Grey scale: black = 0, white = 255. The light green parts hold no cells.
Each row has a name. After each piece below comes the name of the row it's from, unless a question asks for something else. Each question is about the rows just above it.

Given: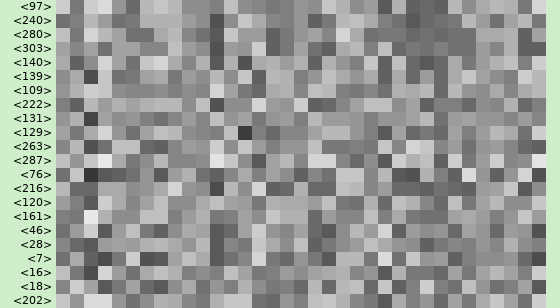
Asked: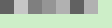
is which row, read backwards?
<140>
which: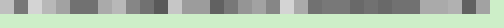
<280>
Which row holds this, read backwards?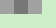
<16>
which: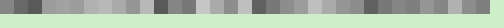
<28>

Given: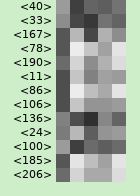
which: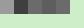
<100>
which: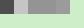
<106>
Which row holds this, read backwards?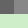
<136>
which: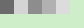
<190>

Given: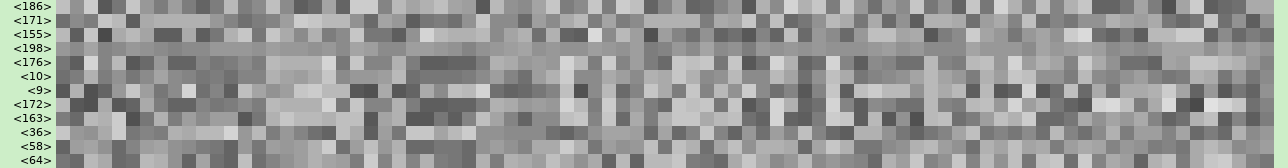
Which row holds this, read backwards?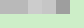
<9>
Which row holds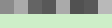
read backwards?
<9>

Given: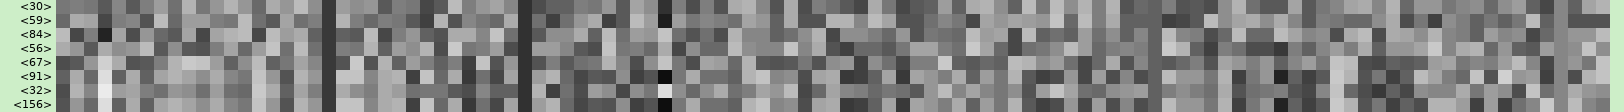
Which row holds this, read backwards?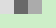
<91>
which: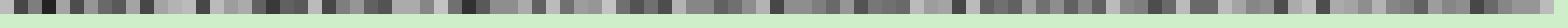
<84>
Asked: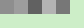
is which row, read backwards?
<56>
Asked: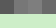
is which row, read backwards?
<59>
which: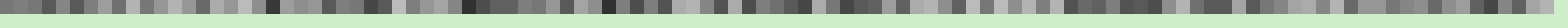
<30>
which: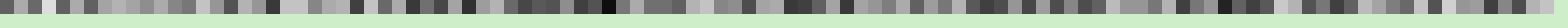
<91>
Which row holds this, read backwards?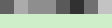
<84>

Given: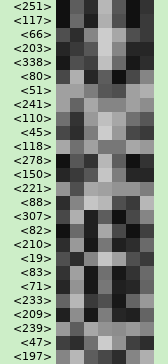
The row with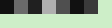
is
<117>
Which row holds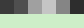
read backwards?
<19>
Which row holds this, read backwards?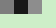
<209>
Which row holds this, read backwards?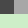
<82>

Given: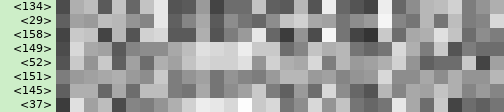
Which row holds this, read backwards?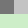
<37>
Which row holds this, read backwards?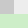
<149>
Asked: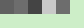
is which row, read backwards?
<37>

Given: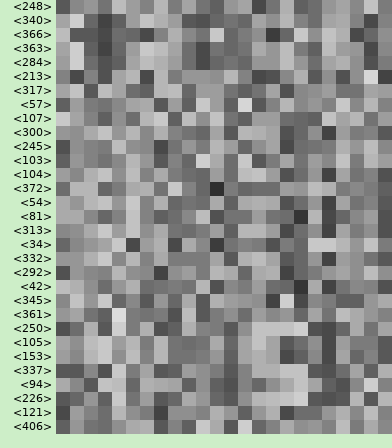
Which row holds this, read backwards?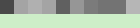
<153>
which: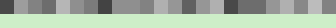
<121>

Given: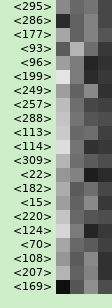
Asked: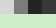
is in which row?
<124>
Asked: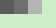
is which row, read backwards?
<309>
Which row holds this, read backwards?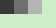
<93>

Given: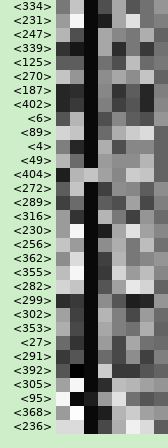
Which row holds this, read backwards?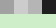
<368>
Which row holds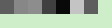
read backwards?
<272>
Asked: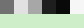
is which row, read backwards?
<231>
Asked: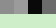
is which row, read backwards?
<49>
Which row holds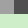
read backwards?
<289>
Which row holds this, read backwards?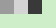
<355>

